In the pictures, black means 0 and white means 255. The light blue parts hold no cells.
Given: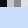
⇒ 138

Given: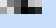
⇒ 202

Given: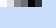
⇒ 139

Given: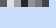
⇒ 145

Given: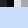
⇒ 36

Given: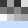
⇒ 206

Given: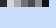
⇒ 142
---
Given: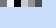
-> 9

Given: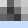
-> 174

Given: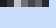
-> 195

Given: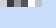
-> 153

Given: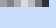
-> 174

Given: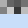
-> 86
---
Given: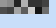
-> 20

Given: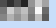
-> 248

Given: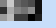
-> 143

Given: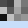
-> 164

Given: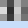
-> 204

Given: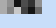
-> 20

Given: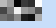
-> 139
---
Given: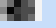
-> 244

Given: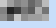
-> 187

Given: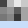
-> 201

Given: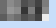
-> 124

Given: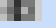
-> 206

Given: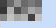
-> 106
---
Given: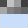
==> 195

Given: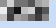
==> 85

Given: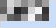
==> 172

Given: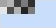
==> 63

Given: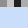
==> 200

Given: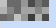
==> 75

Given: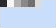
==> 137
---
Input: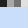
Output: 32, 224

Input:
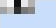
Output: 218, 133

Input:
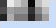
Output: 62, 159

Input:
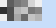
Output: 239, 181

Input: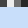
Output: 67, 40

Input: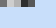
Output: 113, 87

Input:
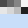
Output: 73, 31

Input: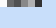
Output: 251, 51
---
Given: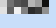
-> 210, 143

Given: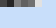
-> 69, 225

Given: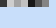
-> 55, 132

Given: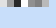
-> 225, 185

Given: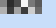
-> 132, 105

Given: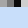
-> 166, 206

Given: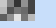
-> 199, 185

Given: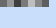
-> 106, 94
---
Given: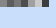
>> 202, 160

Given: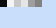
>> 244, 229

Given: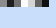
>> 251, 212

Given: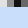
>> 225, 144

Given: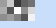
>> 254, 242

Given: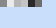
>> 234, 196

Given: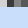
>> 210, 132

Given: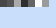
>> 253, 170

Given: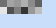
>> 229, 189

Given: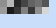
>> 214, 183
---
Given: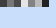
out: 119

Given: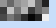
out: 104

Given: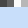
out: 99

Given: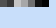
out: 56

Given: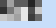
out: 161

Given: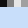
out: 129

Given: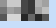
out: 202

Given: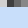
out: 63
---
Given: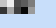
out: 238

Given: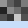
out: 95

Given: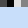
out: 5

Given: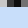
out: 57

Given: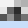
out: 243

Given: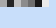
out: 37
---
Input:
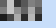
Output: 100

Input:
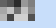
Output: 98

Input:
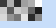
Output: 59

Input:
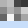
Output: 178

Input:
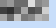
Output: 136

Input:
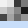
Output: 241

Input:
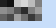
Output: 31

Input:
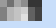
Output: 154

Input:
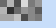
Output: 106
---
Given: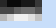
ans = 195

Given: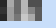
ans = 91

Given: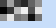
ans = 115

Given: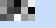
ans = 178

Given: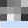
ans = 49

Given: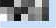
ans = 59
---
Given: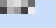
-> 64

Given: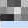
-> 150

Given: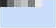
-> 127

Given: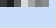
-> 125

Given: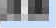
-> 144

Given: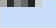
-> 36

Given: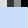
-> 142

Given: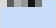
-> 21
